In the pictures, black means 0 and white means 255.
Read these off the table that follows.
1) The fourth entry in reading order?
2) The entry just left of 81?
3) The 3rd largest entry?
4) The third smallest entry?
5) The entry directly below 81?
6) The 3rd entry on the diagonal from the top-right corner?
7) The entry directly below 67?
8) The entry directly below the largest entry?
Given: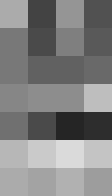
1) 81
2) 149
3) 196
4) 67
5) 89
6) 97
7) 74
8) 177

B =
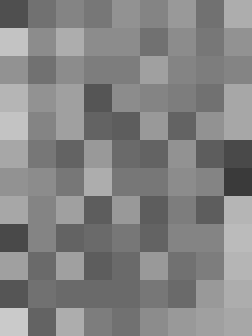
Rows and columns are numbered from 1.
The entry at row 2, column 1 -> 195
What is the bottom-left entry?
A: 202
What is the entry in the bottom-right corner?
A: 167
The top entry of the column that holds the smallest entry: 173
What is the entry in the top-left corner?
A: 79
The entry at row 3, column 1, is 146
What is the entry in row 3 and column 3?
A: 140
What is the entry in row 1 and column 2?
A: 113
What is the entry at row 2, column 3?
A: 173
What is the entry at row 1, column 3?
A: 132
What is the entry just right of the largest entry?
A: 99
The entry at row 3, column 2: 113

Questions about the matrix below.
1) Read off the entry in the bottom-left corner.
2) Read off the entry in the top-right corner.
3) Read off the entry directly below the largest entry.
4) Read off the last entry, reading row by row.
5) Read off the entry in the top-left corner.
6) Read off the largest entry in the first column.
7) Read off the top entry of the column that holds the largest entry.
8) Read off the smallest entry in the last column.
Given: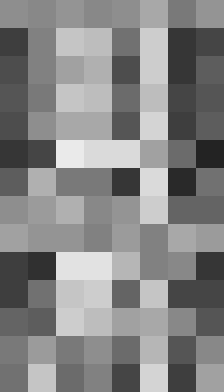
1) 113
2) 148
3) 121
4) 161
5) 142
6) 161
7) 148
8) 35

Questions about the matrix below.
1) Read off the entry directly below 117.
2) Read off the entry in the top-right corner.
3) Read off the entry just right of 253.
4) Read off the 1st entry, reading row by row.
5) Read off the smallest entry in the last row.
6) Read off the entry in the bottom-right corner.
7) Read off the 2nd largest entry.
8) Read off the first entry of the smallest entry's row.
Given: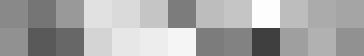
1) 89
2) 165
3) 189
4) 137
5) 63
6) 145
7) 245
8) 145

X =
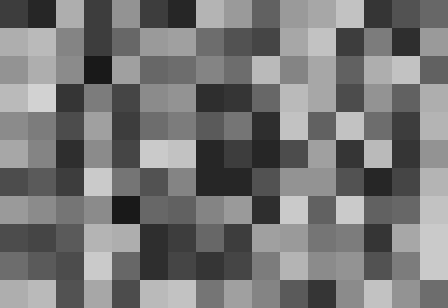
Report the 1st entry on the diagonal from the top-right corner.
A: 103
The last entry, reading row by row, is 109
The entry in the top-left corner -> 61
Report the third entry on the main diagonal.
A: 139
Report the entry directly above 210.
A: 174
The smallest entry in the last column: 97
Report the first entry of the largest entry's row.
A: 186
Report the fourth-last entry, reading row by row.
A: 139
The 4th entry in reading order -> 61
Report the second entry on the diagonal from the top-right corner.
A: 46
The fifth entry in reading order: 147
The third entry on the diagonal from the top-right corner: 174
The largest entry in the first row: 194
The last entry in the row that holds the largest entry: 174
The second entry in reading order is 38
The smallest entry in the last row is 53
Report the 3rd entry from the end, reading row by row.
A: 194
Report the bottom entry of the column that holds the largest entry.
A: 186
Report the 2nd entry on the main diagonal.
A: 186

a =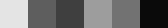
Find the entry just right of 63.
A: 157
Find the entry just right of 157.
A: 114
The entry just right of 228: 94

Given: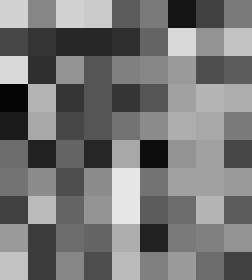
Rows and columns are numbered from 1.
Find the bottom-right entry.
65
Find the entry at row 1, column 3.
210
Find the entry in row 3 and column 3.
147
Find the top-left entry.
210
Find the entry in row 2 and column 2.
53
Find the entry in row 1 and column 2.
134
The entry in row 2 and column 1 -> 71
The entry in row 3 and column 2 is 47
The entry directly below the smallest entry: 27
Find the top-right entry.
122
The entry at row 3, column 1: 217
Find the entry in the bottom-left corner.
194

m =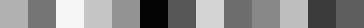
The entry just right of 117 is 246
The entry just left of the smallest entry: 147
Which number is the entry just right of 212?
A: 109

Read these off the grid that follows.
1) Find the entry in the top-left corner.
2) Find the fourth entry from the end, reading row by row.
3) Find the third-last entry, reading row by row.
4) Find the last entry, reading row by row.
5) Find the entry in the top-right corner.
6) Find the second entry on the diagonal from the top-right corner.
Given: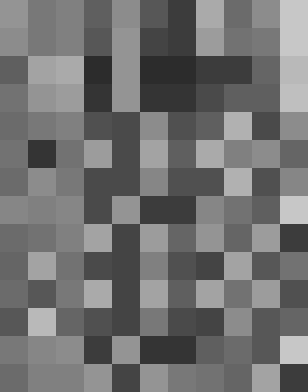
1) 148
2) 114
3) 101
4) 60
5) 199
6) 120

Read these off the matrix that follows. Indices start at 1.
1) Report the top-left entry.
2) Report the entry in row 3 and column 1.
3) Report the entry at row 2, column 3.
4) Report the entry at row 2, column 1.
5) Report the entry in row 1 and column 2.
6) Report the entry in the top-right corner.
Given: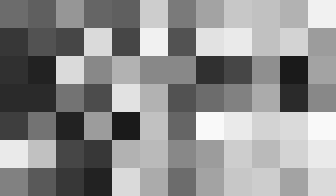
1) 108
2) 48
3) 70
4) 55
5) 95
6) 241
